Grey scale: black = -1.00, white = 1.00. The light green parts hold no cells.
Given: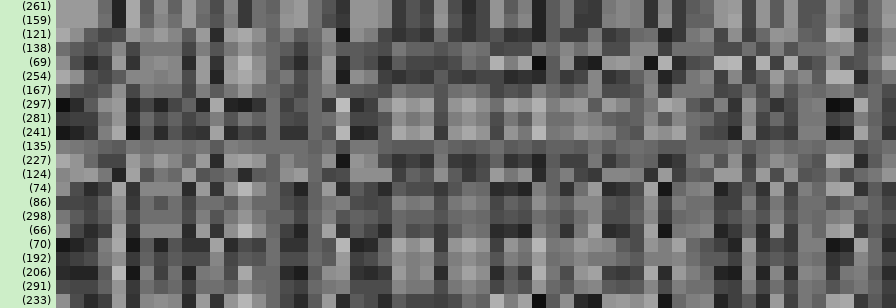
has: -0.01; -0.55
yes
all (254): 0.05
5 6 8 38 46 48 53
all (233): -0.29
18 21 24 35 49 58
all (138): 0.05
4 36 38 41 42 56 59
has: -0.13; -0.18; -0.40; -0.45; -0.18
no

